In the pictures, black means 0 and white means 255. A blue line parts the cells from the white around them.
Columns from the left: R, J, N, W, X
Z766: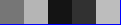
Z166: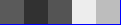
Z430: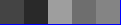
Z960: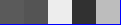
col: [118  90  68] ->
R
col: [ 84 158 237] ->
N
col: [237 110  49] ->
W
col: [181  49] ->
J
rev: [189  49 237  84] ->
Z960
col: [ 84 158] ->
N

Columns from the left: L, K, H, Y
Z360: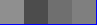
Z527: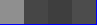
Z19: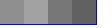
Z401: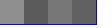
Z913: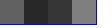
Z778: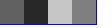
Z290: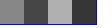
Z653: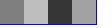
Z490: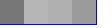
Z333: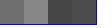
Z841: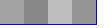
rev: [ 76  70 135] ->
Z333
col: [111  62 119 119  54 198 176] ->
H
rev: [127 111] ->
Z360
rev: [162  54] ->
Z653

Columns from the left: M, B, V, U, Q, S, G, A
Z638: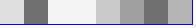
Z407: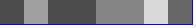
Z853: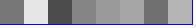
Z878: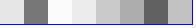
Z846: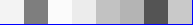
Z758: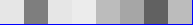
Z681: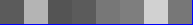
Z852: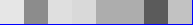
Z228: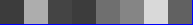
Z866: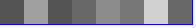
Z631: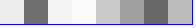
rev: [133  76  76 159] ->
Z407
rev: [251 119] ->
Z878
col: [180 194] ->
A

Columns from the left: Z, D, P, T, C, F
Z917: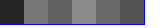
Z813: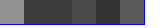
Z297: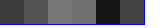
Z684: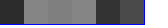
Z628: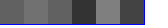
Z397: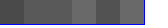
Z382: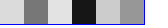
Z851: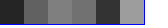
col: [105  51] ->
C
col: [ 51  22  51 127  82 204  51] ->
C
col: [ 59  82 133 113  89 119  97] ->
D
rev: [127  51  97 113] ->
Z628

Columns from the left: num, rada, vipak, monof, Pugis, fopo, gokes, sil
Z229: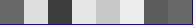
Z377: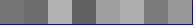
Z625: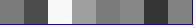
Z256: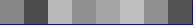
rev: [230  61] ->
Z229
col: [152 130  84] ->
sil

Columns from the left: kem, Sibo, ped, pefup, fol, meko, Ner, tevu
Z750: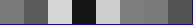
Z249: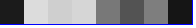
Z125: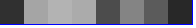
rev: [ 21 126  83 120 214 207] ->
Z249
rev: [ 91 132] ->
Z125

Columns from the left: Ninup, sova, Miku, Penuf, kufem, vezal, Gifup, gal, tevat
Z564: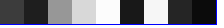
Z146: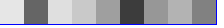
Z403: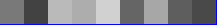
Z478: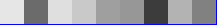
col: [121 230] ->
Ninup
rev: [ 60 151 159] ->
Z478

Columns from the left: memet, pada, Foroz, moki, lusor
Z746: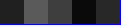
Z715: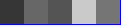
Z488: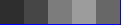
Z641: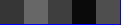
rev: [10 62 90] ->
Z746
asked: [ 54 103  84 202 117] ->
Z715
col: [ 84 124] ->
Foroz
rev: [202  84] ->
Z715
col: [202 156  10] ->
moki
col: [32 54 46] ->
memet

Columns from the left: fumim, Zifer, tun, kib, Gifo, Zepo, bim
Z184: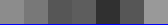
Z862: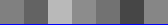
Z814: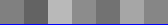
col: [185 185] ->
tun
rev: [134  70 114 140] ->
Z862
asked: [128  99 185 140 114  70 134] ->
Z862

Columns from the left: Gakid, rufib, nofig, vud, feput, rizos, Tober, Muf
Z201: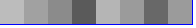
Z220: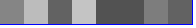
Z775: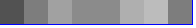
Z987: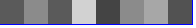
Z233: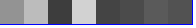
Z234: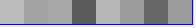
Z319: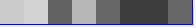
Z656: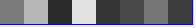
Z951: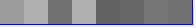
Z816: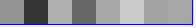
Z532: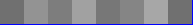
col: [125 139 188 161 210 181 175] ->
rufib
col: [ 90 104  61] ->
Tober
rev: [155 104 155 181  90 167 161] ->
Z234

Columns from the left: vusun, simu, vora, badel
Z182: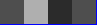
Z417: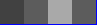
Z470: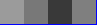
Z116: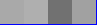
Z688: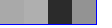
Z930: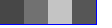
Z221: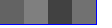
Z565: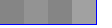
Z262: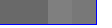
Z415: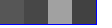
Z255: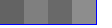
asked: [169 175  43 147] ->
Z688
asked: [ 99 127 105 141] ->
Z255
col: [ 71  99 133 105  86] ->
vusun

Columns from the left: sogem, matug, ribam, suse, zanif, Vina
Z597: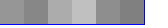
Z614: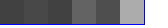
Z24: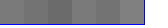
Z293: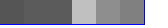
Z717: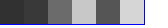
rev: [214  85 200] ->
Z717
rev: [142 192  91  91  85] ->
Z293
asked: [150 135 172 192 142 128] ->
Z597
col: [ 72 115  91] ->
matug
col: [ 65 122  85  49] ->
sogem
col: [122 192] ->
suse
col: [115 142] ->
zanif

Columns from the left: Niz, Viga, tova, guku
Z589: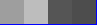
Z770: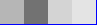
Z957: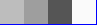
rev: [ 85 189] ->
Z589
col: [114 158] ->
Viga
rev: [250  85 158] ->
Z957
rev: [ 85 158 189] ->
Z957

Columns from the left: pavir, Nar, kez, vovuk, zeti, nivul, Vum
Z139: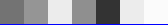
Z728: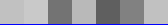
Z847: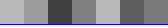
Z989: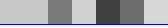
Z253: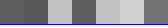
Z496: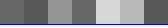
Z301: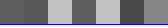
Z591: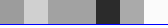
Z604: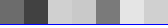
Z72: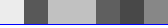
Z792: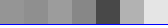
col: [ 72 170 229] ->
nivul
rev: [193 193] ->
Z72
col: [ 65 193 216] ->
zeti
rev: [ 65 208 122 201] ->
Z989
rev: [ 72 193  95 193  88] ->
Z301

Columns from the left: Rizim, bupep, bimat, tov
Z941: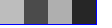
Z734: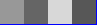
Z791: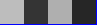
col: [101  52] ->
bupep
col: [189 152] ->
Rizim
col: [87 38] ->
tov
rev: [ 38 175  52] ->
Z791

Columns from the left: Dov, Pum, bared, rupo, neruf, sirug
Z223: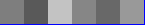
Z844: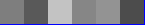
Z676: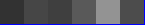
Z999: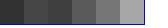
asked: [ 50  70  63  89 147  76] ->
Z676
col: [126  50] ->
Dov
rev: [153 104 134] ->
Z223
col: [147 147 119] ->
neruf

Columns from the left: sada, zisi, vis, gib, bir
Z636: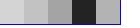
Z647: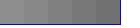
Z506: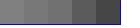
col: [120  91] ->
gib
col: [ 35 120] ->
gib
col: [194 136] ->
zisi
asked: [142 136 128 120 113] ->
Z647
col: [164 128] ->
vis
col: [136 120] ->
zisi

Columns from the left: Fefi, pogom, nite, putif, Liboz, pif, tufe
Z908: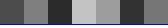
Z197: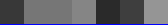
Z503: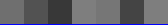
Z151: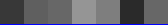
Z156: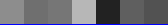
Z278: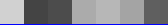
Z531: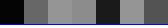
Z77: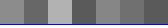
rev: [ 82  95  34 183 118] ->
Z156
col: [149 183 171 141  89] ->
putif
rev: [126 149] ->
Z151
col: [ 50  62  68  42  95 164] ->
pif
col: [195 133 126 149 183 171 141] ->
putif
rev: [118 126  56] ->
Z503
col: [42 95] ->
pif

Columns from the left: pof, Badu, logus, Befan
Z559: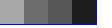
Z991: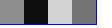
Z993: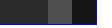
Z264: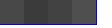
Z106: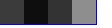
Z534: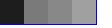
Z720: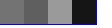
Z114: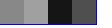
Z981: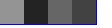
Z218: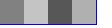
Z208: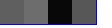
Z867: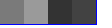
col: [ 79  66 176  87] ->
Befan
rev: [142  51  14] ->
Z106
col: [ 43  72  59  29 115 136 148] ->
pof
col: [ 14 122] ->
Badu
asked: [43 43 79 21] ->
Z993
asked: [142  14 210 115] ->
Z991
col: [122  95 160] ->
Badu

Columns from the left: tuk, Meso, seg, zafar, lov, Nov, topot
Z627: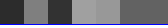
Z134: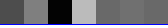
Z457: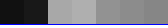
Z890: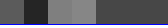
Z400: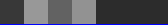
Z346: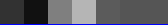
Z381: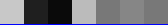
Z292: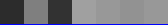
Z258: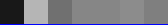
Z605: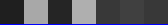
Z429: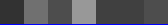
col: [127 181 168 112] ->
Meso
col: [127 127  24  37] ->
Meso

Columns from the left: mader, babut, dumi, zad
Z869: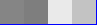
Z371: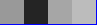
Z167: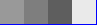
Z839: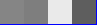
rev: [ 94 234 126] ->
Z839
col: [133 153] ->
mader
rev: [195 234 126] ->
Z869
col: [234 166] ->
dumi

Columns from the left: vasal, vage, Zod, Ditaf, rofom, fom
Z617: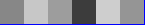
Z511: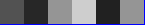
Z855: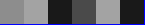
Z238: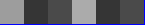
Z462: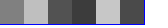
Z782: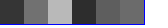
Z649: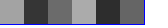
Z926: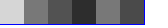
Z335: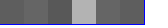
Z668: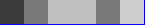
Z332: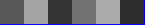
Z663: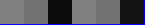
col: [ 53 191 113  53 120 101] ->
vage
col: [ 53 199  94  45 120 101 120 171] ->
rofom
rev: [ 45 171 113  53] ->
Z332
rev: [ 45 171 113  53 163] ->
Z332
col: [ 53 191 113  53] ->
vage
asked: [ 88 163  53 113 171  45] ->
Z332

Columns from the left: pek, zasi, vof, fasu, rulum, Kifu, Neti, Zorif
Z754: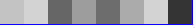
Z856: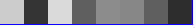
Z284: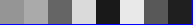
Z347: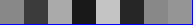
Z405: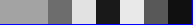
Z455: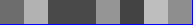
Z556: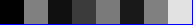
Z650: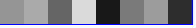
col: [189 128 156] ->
Neti
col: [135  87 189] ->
Neti
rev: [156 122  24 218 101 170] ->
Z650
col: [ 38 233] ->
Kifu
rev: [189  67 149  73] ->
Z455

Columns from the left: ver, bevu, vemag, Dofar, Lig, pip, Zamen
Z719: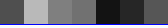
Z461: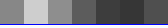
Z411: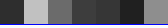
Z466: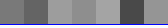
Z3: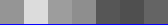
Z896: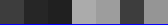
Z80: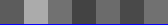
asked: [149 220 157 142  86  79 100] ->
Z3
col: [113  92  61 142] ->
Dofar
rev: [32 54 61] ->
Z411
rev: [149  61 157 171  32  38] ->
Z896
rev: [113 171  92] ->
Z80

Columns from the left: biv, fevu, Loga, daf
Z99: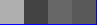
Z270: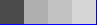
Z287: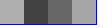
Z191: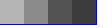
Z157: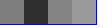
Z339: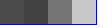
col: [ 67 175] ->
fevu
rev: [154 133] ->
Z157

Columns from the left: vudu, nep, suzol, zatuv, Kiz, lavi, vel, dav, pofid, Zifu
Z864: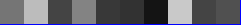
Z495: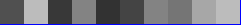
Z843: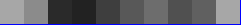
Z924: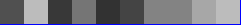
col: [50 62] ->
Kiz
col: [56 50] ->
Kiz
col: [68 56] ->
suzol
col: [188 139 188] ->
nep
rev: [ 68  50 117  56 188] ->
Z924
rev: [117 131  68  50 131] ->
Z495

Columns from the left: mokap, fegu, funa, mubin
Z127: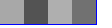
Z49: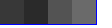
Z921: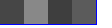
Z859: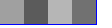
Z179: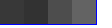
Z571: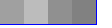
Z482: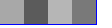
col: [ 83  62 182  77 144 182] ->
funa
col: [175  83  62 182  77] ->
funa

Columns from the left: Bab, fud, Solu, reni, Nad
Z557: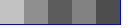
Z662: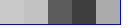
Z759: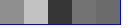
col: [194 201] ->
Bab
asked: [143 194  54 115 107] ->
Z759
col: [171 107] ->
Nad

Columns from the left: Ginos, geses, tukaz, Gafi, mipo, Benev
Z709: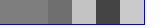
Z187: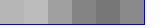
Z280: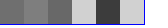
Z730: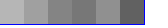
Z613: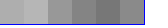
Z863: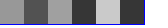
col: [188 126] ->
geses
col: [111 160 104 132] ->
tukaz
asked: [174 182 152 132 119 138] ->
Z613
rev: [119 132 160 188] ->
Z187

